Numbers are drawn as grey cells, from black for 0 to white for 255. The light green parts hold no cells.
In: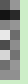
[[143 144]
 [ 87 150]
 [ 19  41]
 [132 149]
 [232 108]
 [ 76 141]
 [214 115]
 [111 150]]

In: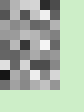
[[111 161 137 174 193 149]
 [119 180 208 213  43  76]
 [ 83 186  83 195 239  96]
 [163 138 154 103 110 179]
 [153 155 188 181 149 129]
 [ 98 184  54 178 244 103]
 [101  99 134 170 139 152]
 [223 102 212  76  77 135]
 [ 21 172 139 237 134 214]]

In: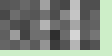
[[101  93 115  91 148  59  84 181  69  83]
 [ 86  90 104  91 161  81  71 192  80  79]
 [ 72 109  91  86 112  77 136 197  78 102]
 [103  78  70 112 179 111  97 166  93  98]
 [ 95 156  66 111 111  46 107 213  95 117]]

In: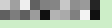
[[ 96 125  95 156  16 179 170 128 243  16]
 [208 160 238  97 129 133 199 143 154  37]]

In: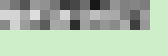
[[137 209 156 129  92 167 163  44 160 130 150 138 172  63 151]
 [148 117  85 153 145 119  57  71 109  23  86 148 129 133 124]
 [213 212 170 221 130 157 211 123 162 190 172 169 129  93 158]]

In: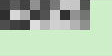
[[ 77  63  56 222 184 208 204 179 143]
 [ 65  90  66 145  76 120 200 198  82]
 [ 46 215 174  57  82 204  47 146 116]]

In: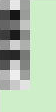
[[165 200 226]
 [166 230 160]
 [ 70  21 155]
 [100 115 195]
 [ 59  26 136]
 [145 208 175]
 [ 44  39 120]
 [ 83 206 130]
 [182 237 157]]
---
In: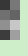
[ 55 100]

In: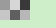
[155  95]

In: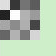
[222 252 175 213]

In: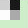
[209 170]

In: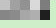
[195 139]

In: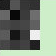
[ 31   8  70 238]

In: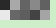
[ 41 103]

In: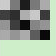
[203  46  11  92]

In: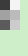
[ 59 187]
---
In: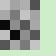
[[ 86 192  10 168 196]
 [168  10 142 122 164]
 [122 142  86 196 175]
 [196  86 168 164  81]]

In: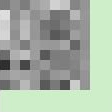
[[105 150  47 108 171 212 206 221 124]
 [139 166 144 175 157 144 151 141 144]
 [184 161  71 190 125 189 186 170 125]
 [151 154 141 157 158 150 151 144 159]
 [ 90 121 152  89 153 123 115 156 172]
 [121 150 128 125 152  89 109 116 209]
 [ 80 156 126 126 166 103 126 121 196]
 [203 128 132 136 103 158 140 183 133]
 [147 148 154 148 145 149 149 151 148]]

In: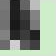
[[107 129 113 115 120]
 [206  37  25  31  32]
 [ 88  59  48  61 100]
 [ 63  32 121 131 189]]

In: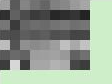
[[ 60  89 188  79 118  48 159]
 [215 106  83  76  59  97  90]
 [ 60  99 143  93 102  76 132]
 [166 157 138  87 109  59 114]
 [166 159 144  93 106  67 101]
 [178 162 158  80 115  39 128]
 [172 153 191  83 120  46 136]
 [ 70  98 169  69 111  53 154]
 [ 60 112 194  70 117  35 166]]

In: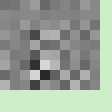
[[177 107 164 153 122 150 135 137 114]
 [127 126 131 123 134 137 128 133 117]
 [134 150 104 126 125 115 153 136 138]
 [ 65 212  49  88 164  72 130 138 155]
 [152  40 214 169 108 173 145 128 104]
 [135  96 182 164 113 177 139 131 122]
 [102 170 115 109 149 109 153 130 132]
 [178 104 142 146 134 144 119 129 120]
 [117 175 105 120 127 105 149 136 152]
 [133 127 133 138 124 150 115 136 136]]

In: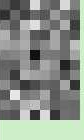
[[ 92 131  87 141 106 100 127 163 177 121  49  87]
 [ 83 115 230 103  59  96 133 154 112  88 103  58]
 [209 177 118  55 175 153 146 171 164 188  65  86]
 [ 50 189 128  76 161 111  17 110  88 222 102 217]
 [218 140 166 102 155 168 121 138  76 136  87 119]
 [ 52  97  91  95 130 143 119 166 166 105 155  97]
 [113 107 120 165  83  34 108 109 102 175 112 216]
 [107 105 126  50 133  93 164 190  82  59  90 127]]

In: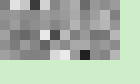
[[160 143 161 140 148 124]
 [148 124 118 156 151 225]
 [130 155 105 133 139 199]
 [129 134 121 142 138  59]
 [131 100 231 152 157 210]
 [217 157  74 134 148 134]
 [234 139 187 148 155 157]
 [154 168 127 179 169 173]
 [ 32 169 153 145 135 107]
 [141 143 117 169 158 152]
 [132 153 120 181 184 141]
 [181 139 182 149 128 155]]

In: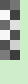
[[123  80 246 106 248  86]
 [ 60 209  78 224  64 117]]

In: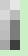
[[166 188 193 216 204]
 [ 62 124 124 187 230]]
